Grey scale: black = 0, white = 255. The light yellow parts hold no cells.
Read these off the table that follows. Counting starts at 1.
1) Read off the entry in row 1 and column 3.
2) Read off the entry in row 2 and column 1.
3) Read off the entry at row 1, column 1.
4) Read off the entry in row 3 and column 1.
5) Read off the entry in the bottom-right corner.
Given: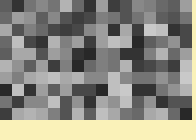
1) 116
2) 105
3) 94
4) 168
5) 40

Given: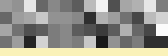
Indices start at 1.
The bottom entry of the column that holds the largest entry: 47
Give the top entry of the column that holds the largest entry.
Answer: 124
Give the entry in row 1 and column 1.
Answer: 157
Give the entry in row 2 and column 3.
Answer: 166
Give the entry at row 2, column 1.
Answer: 103
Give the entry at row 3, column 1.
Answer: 166
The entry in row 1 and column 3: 230
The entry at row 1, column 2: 146
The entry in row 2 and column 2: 157
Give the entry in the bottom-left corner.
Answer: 114
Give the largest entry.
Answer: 251
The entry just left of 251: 71
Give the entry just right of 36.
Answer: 210
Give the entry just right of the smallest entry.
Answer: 146

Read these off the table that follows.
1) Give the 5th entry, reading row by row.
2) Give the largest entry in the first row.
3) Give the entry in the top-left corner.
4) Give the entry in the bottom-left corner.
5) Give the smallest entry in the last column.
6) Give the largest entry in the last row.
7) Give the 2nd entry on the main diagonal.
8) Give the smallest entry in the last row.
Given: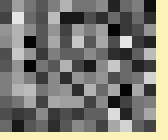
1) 126
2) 178
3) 87
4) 105
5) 15
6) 210
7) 230
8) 24

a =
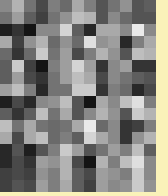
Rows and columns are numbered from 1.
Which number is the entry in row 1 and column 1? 137
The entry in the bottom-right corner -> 146
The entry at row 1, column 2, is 179
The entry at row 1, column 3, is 115
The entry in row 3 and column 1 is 30
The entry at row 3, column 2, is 52
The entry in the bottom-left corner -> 64
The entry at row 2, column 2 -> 158
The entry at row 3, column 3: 20
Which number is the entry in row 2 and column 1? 115

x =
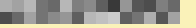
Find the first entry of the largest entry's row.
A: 77
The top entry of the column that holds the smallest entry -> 57
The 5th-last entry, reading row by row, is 95
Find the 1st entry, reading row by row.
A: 174
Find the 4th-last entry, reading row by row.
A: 116
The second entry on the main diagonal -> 105
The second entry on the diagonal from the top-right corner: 86
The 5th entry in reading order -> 105
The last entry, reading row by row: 162

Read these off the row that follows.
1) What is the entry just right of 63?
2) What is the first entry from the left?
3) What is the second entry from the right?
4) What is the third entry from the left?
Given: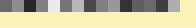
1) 173
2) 106
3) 63
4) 39

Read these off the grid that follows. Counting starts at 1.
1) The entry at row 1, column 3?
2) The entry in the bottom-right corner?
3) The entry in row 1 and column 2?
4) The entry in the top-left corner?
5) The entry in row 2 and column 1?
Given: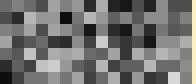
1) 106
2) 129
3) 129
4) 106
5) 78
